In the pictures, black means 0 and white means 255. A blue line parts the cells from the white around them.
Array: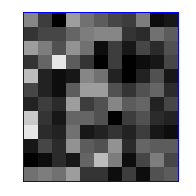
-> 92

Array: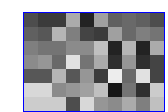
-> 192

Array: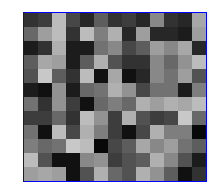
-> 50

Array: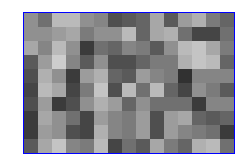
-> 112

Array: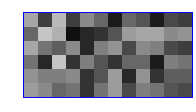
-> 73

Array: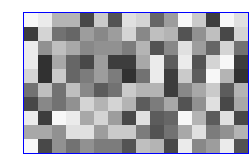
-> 83

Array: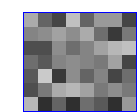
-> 153

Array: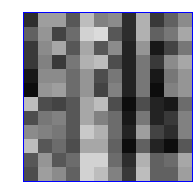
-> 158
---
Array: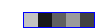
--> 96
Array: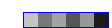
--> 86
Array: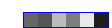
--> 125
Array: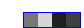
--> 214
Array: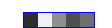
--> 143
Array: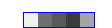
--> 89
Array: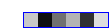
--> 179
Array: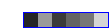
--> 99
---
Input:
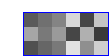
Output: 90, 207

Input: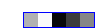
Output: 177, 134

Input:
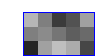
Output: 182, 70

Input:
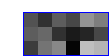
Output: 82, 181

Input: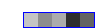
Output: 196, 99

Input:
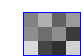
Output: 131, 209

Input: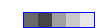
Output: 105, 231

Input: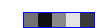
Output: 114, 59

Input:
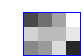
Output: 72, 40

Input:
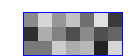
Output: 139, 214
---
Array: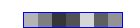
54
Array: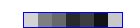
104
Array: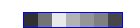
233
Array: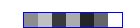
58
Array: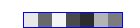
244
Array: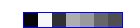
49
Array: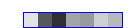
48
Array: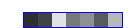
226
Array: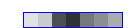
78
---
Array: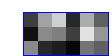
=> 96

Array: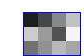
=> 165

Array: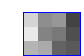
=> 89

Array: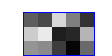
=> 105

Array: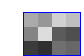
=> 103

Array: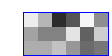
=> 119

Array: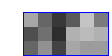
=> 156
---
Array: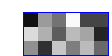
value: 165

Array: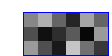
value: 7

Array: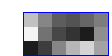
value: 28

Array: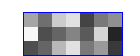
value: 214

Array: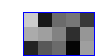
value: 46

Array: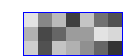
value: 227
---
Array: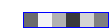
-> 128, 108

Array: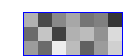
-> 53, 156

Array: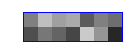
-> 110, 79

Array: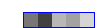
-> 213, 119

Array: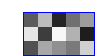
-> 156, 81

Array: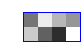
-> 150, 203

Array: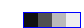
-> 238, 16
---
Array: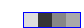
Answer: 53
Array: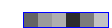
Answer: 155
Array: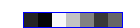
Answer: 5
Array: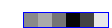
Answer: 170
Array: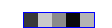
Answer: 202
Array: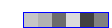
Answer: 178
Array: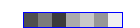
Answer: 124
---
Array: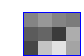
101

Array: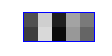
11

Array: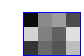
128

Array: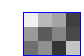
91

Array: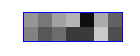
58

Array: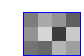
214

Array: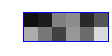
151

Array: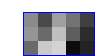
191
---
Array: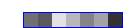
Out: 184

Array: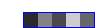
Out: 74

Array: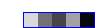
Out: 70

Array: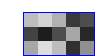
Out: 77

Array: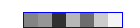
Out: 183

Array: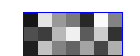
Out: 240

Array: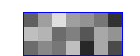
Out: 128
